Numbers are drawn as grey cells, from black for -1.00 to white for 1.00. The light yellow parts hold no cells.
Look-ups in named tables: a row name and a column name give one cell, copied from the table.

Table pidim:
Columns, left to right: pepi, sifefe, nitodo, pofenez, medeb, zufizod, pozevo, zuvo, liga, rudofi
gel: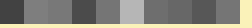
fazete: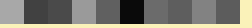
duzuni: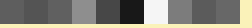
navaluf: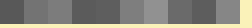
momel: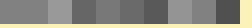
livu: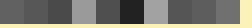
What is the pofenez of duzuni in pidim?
0.11
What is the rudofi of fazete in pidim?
-0.28
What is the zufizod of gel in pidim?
0.43
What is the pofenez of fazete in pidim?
0.21
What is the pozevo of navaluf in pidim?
0.14
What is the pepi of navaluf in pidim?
-0.31
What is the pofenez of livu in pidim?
0.21
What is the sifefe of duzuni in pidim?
-0.34
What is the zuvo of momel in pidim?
0.16
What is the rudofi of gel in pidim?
-0.08
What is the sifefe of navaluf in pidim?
-0.10
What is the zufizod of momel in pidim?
-0.17
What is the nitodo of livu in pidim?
-0.42
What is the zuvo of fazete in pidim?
-0.26
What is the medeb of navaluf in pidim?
-0.26
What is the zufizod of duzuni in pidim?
-0.81
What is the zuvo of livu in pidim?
-0.33
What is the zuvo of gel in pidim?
-0.19
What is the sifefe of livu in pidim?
-0.32

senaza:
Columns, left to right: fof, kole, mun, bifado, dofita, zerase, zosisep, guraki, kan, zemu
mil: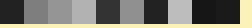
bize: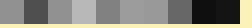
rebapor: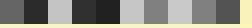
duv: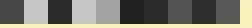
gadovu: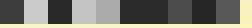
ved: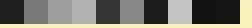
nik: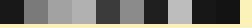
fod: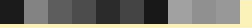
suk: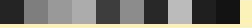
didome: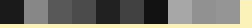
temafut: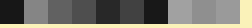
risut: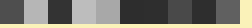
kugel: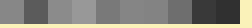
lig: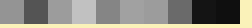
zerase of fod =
-0.47
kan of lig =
-0.84
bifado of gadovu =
0.53
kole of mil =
-0.01
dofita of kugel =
-0.05
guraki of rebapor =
0.57
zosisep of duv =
-0.66
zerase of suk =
0.10
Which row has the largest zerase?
rebapor

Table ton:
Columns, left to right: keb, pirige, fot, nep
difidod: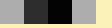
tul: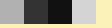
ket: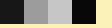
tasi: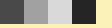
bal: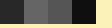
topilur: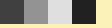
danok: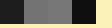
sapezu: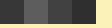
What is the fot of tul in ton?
-0.87
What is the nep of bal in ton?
-0.88
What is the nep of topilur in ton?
-0.74
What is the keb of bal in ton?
-0.69
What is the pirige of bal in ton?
-0.21
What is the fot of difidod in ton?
-0.98
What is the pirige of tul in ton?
-0.60
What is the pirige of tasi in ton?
0.26
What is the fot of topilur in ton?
0.75
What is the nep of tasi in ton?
-0.71
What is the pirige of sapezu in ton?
-0.27
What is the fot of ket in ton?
0.55
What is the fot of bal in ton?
-0.33
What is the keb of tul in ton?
0.39
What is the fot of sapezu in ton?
-0.49
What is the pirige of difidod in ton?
-0.65
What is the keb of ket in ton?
-0.82
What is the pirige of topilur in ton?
0.15
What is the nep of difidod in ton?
0.36
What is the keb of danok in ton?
-0.77

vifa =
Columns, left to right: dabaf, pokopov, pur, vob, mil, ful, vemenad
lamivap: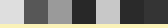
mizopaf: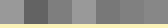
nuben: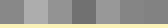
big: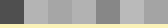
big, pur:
0.30
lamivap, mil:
0.57
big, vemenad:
0.29
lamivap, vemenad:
-0.59
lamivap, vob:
-0.69
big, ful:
0.46

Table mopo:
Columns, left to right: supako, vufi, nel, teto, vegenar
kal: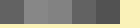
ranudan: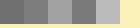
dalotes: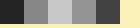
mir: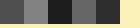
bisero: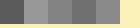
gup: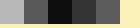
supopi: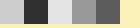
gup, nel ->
-0.89
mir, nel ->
-0.77
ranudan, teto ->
-0.04
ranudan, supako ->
-0.12
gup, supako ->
0.44
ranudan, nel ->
0.27
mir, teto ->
-0.20

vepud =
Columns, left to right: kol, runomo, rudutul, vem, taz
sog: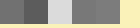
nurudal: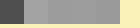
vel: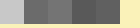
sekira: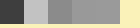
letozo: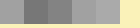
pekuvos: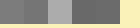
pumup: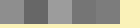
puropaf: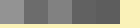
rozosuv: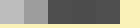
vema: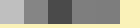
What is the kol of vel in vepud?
0.57
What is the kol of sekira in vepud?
-0.51
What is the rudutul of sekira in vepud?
0.09
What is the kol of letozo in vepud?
0.26
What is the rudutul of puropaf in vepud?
0.01
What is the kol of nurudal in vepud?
-0.38
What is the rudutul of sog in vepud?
0.72
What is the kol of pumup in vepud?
0.11
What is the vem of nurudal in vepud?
0.23
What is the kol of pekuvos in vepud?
-0.03
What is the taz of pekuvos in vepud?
-0.16
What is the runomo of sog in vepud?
-0.28
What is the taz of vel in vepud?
-0.25
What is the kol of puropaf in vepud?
0.15

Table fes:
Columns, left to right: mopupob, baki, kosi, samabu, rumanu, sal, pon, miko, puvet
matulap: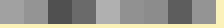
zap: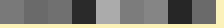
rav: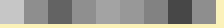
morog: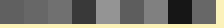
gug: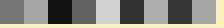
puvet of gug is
0.30
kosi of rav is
-0.22
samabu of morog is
-0.55
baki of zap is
-0.17
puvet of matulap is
0.16
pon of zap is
0.04
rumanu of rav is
0.28
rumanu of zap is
0.34
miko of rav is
-0.44
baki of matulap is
0.16
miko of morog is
-0.83
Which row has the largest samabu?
rav

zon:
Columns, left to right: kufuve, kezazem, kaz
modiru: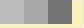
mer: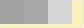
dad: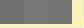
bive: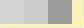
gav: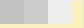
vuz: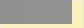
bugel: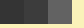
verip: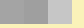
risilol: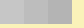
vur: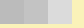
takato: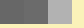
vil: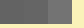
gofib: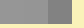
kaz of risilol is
0.41
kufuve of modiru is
0.47
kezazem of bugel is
-0.53
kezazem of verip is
0.25
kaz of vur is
0.72
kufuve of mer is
0.27
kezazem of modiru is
0.32
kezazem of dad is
-0.06
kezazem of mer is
0.32
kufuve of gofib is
0.18
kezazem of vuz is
0.14
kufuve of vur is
0.47
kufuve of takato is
-0.19
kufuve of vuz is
0.12
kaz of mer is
0.67
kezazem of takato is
-0.16
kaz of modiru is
-0.09
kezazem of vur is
0.53
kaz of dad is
-0.09
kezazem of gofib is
0.17

